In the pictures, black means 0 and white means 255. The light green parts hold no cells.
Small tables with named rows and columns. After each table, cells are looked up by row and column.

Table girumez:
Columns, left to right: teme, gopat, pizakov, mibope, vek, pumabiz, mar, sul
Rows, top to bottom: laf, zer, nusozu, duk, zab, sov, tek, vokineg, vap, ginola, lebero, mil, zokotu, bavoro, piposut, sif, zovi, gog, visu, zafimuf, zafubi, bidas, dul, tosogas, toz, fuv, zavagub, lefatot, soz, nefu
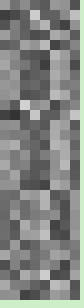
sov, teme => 155
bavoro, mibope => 91
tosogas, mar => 73
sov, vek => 77
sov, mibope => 84
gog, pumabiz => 147
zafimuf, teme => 110
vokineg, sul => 111
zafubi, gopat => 130
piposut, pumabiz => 180

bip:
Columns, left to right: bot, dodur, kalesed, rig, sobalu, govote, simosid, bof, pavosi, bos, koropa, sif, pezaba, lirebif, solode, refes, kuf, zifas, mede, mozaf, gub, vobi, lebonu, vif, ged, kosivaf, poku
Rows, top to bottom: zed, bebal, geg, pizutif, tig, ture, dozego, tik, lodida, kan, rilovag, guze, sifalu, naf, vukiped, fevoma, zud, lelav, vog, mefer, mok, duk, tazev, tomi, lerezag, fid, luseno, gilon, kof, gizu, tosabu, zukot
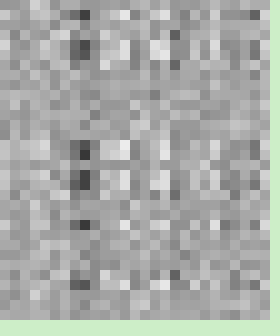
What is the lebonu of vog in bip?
131
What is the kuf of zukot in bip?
172
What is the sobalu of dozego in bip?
146
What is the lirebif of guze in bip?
145
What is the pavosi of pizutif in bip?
162
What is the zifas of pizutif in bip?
95
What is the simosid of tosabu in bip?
178
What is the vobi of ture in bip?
203
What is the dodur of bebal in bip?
171

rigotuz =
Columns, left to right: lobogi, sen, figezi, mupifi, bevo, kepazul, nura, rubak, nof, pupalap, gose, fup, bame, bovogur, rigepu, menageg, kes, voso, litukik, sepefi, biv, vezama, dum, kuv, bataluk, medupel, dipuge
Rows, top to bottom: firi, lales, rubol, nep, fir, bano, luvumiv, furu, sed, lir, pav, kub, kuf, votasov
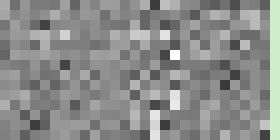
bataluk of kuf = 122
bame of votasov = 122
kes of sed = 141
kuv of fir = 73
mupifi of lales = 131
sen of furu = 159
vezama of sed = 145
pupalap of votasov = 160
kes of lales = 129
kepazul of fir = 127
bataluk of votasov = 156
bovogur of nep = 202
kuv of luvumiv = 123
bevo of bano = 163
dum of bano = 143
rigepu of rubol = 102
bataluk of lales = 179
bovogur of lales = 137

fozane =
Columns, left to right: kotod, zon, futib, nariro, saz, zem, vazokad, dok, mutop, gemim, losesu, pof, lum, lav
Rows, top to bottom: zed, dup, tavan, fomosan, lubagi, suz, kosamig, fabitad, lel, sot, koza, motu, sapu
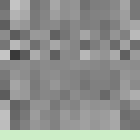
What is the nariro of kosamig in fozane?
134
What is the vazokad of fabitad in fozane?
134
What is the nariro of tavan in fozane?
122
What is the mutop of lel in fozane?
117
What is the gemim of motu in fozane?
153
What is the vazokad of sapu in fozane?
151
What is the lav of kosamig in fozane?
140
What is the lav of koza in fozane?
144
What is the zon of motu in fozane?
103
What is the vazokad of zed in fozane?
144
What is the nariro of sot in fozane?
126
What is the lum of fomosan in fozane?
129
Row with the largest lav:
fomosan

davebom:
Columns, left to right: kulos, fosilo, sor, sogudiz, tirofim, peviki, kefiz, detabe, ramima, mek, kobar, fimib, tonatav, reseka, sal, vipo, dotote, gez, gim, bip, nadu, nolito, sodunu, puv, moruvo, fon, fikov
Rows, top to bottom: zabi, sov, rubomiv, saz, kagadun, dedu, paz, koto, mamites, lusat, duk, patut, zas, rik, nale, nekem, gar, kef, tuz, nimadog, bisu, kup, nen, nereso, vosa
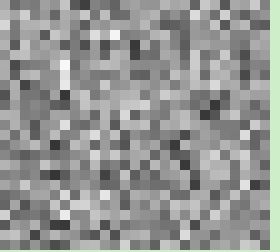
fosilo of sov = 164
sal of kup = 145
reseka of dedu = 65
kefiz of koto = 224
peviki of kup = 151
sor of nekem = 92
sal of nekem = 173
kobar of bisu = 142
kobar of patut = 183
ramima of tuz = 157
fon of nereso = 95
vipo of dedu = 108
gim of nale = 181
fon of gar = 149
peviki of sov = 102
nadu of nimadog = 174
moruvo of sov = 96
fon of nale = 100
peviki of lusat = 162

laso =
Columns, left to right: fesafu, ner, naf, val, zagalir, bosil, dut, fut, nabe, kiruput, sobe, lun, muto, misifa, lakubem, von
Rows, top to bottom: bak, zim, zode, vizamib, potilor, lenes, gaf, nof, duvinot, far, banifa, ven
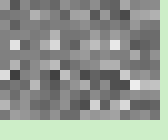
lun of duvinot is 80
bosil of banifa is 122
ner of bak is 86
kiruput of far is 138
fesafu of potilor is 129
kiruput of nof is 99
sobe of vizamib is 127
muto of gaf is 123
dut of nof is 191
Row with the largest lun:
potilor

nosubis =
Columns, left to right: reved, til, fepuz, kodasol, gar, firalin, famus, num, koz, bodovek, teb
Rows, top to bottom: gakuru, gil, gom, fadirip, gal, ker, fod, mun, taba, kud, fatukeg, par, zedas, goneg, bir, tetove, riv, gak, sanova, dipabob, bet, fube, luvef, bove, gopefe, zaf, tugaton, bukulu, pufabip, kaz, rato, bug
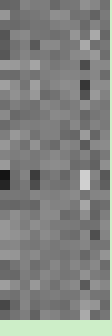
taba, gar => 123
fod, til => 153
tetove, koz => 130
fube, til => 142
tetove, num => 115
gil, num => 114
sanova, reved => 37
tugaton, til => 116
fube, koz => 141
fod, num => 128
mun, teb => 108
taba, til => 141
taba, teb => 140
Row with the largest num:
fadirip

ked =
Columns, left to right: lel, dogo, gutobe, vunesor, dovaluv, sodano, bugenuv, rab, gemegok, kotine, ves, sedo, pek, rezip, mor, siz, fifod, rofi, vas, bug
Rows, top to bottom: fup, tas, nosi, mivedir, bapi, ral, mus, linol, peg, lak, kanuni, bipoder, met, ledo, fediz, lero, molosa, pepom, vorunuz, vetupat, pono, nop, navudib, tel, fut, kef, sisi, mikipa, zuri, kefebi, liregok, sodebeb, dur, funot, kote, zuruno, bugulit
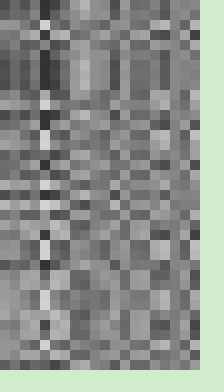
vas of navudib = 141
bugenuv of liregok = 115
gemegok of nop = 157
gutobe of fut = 110
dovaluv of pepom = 128
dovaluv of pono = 210
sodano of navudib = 186
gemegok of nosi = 128
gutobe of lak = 98
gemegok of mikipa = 105
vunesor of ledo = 89
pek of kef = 147
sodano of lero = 73
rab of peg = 155
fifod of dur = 83
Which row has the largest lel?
pono

